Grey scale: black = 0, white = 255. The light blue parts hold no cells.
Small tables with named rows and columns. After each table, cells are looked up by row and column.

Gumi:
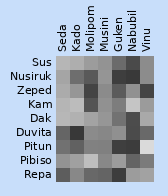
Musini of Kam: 145
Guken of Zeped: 91
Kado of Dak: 177
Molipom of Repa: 104
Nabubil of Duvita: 75
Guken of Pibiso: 156
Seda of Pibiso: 147
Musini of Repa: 100
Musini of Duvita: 135
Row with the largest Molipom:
Pibiso

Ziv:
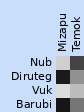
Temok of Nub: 68
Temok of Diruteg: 145
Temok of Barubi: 117
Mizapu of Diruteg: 26
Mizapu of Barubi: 22
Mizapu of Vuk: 220
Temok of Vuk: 188
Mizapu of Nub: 207

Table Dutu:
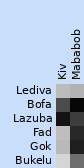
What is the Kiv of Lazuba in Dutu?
19
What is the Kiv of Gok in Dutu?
185
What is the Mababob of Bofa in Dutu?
7
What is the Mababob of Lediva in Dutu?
178
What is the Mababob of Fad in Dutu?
39
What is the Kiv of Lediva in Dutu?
188
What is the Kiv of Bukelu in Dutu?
213
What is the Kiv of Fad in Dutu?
190
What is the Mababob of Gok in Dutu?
30
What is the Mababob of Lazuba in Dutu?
61
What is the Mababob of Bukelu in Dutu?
110
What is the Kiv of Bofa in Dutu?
75

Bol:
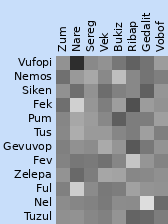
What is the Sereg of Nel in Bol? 130
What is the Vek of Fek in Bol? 126
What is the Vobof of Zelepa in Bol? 144
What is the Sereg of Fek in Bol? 150
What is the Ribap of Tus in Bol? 125
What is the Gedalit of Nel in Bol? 221
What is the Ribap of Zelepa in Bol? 135
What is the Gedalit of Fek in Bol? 156
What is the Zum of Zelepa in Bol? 147
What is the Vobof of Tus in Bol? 127
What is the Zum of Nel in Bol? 140
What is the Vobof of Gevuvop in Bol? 147
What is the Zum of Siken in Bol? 145
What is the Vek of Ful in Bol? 121
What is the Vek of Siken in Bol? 109
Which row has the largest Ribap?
Fev

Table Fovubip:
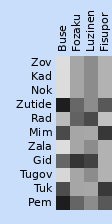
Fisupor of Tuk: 57
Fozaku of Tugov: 166
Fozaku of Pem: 101
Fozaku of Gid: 52
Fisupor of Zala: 178
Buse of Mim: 74
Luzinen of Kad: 140
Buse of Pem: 29
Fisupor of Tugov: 178
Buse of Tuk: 77
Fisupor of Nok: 178
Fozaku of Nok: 166
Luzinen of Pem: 140
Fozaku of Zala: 166
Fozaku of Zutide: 103
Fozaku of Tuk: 166
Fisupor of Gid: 178
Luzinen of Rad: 74

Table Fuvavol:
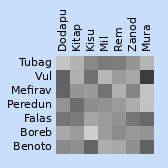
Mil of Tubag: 123
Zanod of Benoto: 144
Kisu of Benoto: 100
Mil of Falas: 155
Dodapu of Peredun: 147
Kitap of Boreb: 155
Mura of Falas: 105
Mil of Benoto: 172
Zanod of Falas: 118
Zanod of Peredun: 173
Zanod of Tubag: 149
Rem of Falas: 146
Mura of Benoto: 98
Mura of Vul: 60
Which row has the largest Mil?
Vul

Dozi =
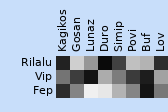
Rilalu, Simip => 65
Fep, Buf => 20
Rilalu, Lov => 45
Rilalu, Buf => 179
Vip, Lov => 162
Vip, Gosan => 61
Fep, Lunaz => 240
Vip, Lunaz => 19
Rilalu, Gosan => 207
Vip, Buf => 29
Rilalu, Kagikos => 34
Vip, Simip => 124
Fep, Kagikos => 44

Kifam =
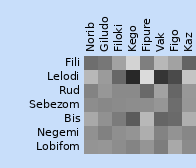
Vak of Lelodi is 53
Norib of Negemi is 145
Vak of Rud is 162
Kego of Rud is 138
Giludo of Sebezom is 136
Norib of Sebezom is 141
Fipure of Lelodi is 219
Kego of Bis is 91
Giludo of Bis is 145
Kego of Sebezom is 141
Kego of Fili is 211
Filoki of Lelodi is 103
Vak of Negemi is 131
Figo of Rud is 102
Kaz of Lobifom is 139
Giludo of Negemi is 129
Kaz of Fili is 100
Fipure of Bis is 184
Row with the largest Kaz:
Lelodi

